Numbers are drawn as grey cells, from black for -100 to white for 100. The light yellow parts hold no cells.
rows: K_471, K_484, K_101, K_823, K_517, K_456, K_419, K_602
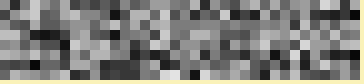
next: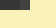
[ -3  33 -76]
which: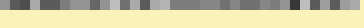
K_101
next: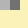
[ 49 -29 -39]
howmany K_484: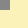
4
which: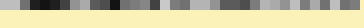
K_823

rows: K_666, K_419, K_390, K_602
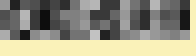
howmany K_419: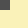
3
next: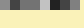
[10 35 19]
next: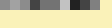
[10 35 19]

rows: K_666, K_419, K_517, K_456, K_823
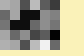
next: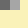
[-89 -89  11]
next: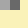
[ 11 -46 -28]
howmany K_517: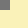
2
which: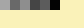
K_456

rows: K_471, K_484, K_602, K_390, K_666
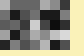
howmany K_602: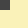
1
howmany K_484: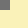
2
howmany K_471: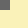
3
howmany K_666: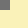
1
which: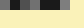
K_484

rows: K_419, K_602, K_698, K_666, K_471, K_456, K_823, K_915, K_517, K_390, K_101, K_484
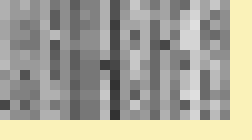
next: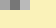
[66 29 -7]
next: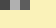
[ 38 -17  38]
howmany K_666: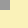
1
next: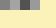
[ 56  38 -17]
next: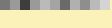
[-17  46  21]
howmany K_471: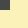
2

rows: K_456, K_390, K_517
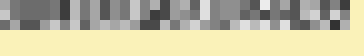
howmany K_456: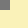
6
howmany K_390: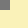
7
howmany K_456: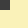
2
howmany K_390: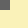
3
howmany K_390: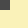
2
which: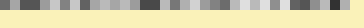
K_517
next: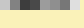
[ 2 12 12]

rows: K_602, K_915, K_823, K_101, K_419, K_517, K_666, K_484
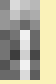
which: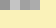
K_915
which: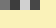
K_517
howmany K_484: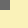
2

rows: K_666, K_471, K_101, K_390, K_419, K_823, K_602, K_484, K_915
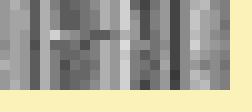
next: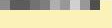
[ -1  19 -47]
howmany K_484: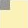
4

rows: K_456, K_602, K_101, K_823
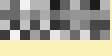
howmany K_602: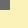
3
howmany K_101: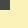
4
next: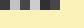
[ 25   0 -44]
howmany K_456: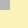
5
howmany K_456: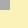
0

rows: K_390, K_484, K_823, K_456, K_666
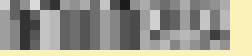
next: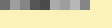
[34 14 -6]
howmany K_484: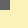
5
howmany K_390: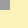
1

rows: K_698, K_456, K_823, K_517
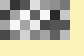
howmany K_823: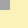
2
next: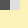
[21 12 -7]
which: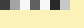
K_456
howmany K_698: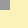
1
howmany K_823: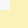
1
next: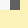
[ 94 -68  57]

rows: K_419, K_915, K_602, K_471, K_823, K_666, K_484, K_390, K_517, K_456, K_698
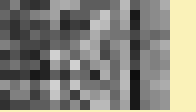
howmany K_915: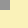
1
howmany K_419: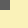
4
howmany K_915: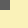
3

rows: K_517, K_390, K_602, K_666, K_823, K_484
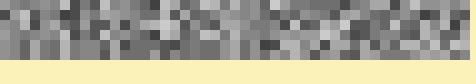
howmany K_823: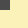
4
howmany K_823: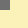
10

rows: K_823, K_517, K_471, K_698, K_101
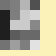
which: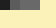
K_698
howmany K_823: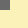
0
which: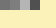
K_823
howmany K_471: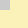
2

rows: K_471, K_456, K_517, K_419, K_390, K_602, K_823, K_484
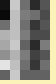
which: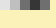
K_823
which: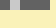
K_484
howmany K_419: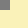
1
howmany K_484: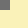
0
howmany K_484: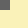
4
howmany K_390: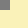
1
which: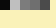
K_456

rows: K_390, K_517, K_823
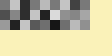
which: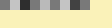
K_390
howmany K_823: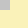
1
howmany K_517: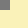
0
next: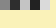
[13  5 30]
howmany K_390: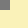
4
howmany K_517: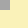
1
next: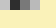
[ -5  54 -48]

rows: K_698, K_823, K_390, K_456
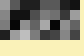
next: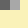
[-95  13 -22]
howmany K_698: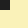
3
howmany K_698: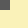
3
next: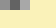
[-95  13 -22]
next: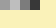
[-47   5 -47]
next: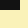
[-39  -3 -12]

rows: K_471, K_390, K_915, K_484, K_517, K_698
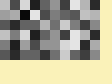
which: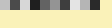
K_471
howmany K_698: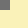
1

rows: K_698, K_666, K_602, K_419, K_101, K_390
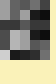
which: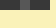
K_602
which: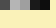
K_419
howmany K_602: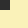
0

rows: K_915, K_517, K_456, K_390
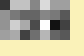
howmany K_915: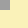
2
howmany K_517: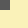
1

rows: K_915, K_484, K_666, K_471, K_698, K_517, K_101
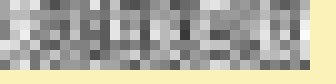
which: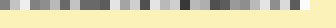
K_471
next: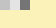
[-37  -8  11]
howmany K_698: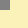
10
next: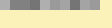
[29 -8 11]

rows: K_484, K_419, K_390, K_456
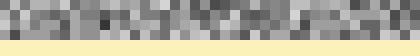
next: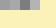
[ 66 -21  32]
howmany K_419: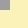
4
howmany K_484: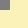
6

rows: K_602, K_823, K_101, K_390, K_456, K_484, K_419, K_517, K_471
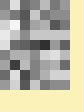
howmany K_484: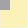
0
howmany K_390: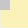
5
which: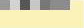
K_471
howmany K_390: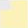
1
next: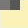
[56 -6 10]
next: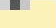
[-6 10 10]

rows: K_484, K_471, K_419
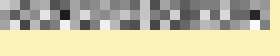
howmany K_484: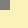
6
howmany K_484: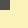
2
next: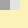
[-45  45 -19]
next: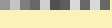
[-19 -70  28]
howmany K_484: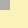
2
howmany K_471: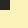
1
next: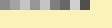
[-27  70 -19]

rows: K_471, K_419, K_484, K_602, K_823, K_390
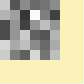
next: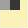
[ 96  -1 -49]
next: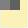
[69 -9 49]
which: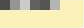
K_602
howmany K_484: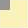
3

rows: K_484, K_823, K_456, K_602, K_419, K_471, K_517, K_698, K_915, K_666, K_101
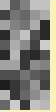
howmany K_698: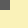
1
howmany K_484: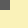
1
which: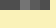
K_698
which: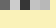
K_101

